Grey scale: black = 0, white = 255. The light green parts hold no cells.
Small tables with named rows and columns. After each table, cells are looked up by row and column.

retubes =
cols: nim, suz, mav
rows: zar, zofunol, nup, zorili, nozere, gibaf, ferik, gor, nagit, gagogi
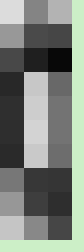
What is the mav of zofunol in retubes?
70
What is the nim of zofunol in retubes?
153
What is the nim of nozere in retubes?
48
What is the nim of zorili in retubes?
40
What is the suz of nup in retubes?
31
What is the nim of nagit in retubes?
150

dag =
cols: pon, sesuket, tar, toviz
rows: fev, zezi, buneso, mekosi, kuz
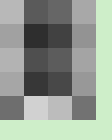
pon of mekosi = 166
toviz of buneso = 164
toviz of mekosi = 152
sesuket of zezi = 46
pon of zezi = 161
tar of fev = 102
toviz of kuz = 114
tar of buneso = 92
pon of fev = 184
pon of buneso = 179
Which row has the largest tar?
kuz

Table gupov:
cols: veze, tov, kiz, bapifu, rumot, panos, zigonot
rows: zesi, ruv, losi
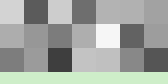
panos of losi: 136
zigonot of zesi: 162
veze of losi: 125
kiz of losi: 62
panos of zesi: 177
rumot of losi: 192
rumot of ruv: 246
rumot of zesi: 179
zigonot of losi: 85
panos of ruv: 98

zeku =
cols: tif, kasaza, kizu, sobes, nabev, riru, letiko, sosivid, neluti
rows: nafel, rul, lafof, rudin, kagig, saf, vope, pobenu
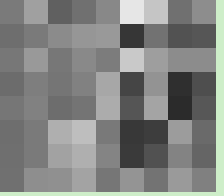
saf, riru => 56
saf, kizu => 175
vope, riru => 58
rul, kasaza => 122
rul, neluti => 86
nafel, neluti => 141
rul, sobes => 150
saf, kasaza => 122
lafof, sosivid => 140
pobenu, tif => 112
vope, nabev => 132
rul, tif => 110
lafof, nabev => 124
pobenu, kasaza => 142
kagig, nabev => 172
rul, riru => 54
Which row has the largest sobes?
saf

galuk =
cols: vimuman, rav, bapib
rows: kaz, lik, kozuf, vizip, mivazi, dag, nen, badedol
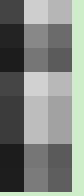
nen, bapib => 90
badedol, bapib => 94
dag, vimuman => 59
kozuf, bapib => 91
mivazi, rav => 188
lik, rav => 136
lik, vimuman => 35
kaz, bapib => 181
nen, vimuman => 28
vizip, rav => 209
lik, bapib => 108
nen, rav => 119
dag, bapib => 163
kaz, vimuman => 67
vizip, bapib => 184

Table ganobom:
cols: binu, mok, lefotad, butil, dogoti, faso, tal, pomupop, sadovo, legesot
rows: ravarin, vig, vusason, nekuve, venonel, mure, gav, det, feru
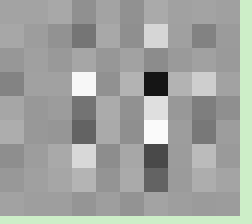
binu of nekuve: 131
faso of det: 170
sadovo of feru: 155
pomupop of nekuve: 179
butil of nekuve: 247
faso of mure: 143
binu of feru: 162
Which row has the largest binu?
mure

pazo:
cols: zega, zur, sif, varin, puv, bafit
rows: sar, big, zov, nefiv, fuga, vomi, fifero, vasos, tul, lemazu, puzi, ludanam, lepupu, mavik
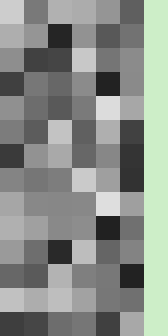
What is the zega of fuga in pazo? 144
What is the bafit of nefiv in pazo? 138
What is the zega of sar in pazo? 205
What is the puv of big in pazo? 88
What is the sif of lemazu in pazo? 137
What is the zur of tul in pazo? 136
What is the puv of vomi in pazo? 175
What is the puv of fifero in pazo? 135
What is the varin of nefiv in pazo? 139
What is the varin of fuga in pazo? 122
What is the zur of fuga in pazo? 109
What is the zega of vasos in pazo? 132
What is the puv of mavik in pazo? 64
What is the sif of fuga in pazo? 89
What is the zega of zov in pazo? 142
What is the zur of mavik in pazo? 70
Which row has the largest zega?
sar

